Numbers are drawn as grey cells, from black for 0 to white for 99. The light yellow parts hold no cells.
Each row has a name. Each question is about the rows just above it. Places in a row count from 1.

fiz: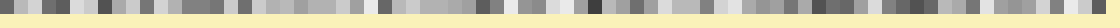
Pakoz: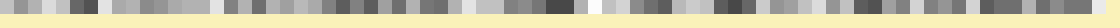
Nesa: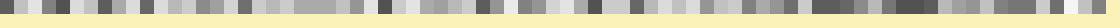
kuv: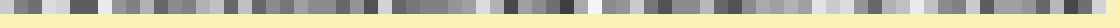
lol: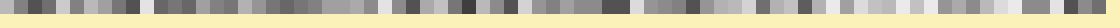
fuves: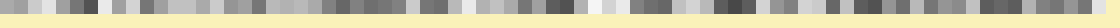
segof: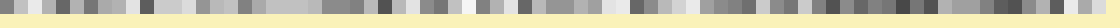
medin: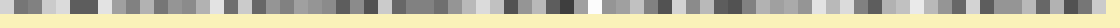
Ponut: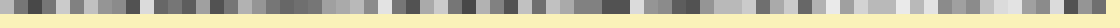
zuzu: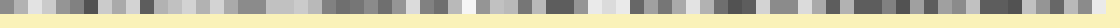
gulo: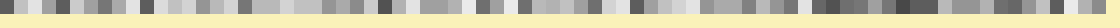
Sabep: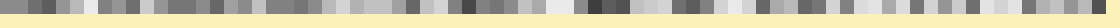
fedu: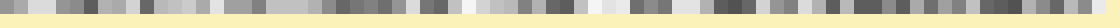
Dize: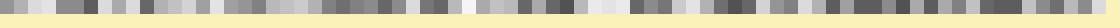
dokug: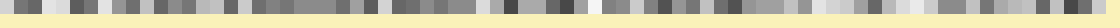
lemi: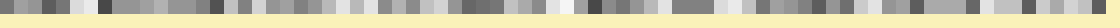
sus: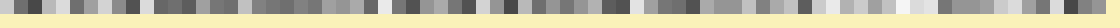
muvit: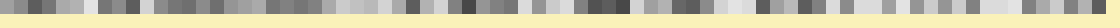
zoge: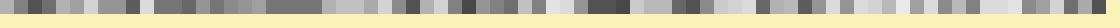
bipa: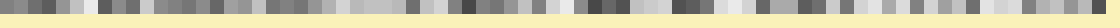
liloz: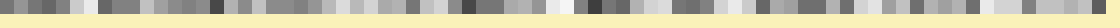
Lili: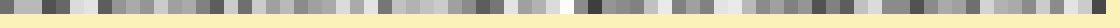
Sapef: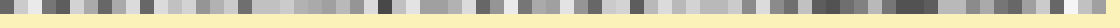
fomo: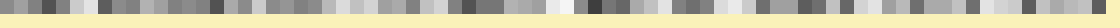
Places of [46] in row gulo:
8 18 57 62 64
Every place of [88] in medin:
8 16 59
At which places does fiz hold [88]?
53 71
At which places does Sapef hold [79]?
2 17 21 44 53 75

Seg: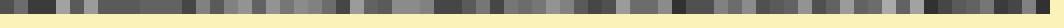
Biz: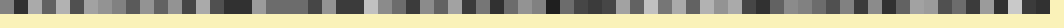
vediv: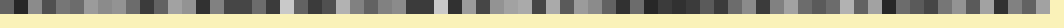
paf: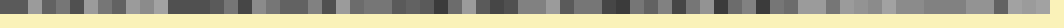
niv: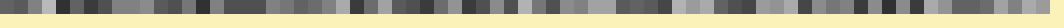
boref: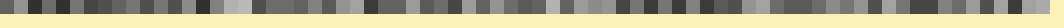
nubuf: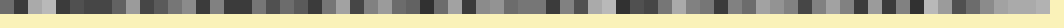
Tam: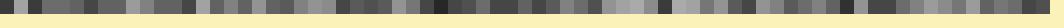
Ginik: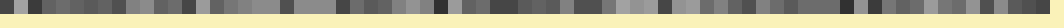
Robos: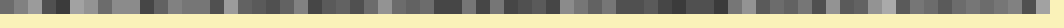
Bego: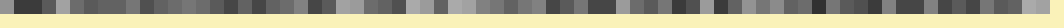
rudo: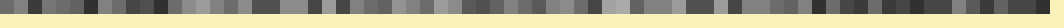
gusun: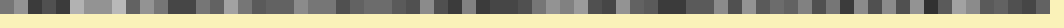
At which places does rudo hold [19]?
7 12 59 66 75
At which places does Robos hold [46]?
14 15 34 36 42 44 53 58 66 70 72

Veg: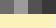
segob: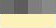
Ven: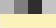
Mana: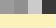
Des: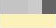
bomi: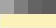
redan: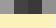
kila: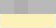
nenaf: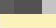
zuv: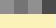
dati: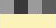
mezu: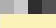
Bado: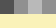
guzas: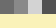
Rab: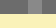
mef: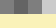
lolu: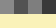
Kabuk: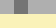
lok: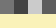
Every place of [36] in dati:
4
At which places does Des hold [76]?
1 2
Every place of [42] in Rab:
1 2 4
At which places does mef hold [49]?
1 3
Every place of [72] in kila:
1 3 4
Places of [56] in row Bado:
2 4

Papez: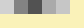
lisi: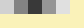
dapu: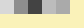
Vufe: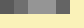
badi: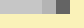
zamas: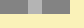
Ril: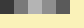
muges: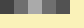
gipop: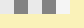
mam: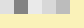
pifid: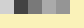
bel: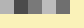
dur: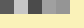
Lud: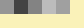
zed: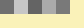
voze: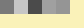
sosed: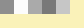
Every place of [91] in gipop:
1 3
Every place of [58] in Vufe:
3 4
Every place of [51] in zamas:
1 2 4 5
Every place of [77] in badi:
1 2 3

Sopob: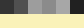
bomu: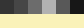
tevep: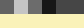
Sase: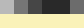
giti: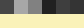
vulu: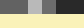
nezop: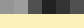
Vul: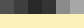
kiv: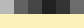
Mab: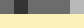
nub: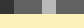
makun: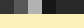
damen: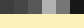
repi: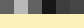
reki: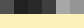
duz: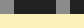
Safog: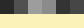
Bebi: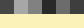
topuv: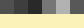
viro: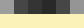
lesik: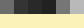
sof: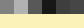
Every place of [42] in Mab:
1 3 4 5
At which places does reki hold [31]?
1
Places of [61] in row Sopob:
3
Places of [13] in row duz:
2 3 4 6
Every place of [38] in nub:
2 3 5 6

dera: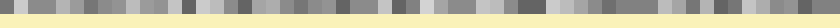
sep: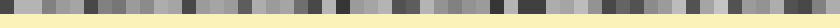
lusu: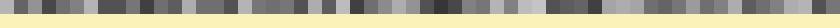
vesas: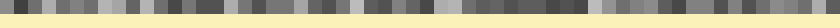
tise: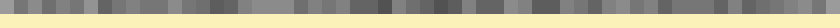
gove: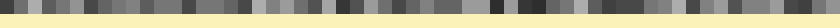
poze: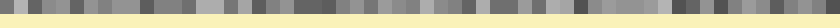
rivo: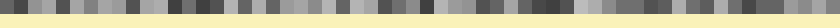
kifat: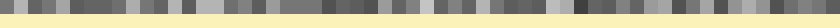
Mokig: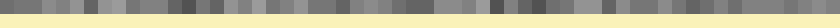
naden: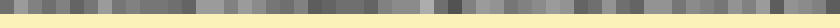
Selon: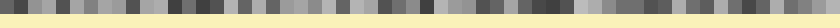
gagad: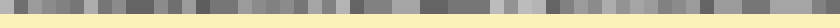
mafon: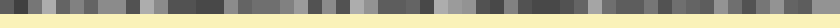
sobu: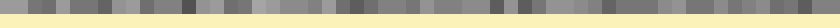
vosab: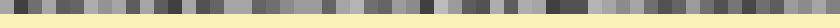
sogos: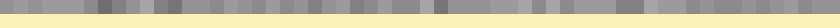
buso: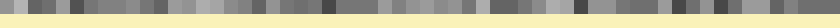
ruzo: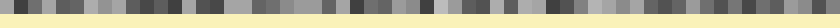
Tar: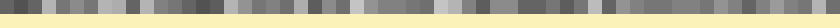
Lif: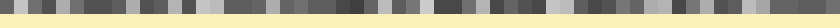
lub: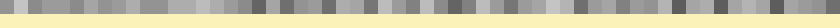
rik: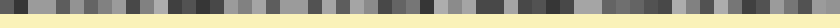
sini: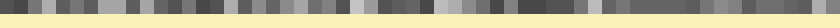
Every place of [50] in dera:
30 45 46 47 59 60
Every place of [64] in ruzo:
1 4 9 14 17 18 25 39 44 46
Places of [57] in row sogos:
1 3 10 14 15 18 22 24 33 34 35 51 54 56 59 60
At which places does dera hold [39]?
14 18 25 29 38 39 52 58

